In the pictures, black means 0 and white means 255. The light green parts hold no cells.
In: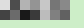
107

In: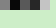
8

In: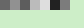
145

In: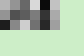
136

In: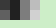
33

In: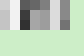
242

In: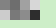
121
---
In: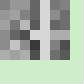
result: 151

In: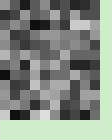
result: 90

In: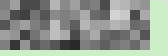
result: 159

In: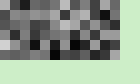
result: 75

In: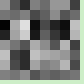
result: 84

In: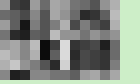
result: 63

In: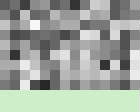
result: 111
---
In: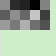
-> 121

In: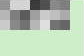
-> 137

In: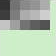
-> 160

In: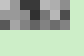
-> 165

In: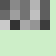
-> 50

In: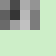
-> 160
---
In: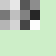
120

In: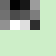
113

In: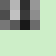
76

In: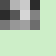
43

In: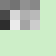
72

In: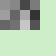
158

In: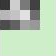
183

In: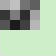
54
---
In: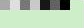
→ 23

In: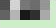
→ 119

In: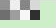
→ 238

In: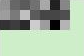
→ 168

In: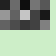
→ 14

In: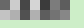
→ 59

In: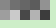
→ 102

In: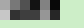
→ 19
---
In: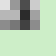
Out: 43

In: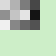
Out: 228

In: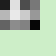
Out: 203

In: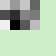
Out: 132

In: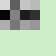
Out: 28

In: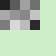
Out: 136

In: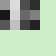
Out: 105
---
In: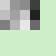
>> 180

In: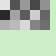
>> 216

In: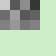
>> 151

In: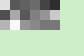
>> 137

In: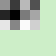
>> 134

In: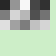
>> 125

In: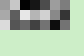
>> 115

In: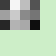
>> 179

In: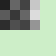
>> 79
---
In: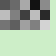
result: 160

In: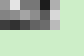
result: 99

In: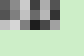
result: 29

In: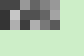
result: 175

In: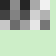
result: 160

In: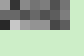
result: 147

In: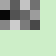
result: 204

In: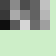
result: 214

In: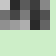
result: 174
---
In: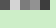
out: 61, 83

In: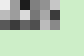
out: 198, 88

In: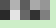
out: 150, 41

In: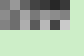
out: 57, 130

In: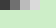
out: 218, 59

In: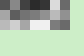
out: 106, 186

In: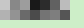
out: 188, 178

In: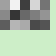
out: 116, 93
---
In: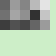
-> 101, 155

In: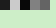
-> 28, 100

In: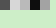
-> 81, 163

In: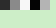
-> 44, 180

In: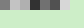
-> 125, 215

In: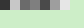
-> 52, 230
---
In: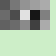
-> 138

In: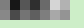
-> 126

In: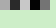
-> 200

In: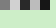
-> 41

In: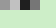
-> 193

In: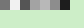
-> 184

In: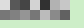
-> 187
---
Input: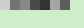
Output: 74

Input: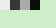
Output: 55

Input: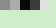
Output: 60

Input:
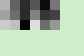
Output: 13

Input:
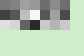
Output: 65

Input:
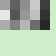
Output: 50

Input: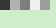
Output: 126

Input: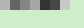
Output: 72
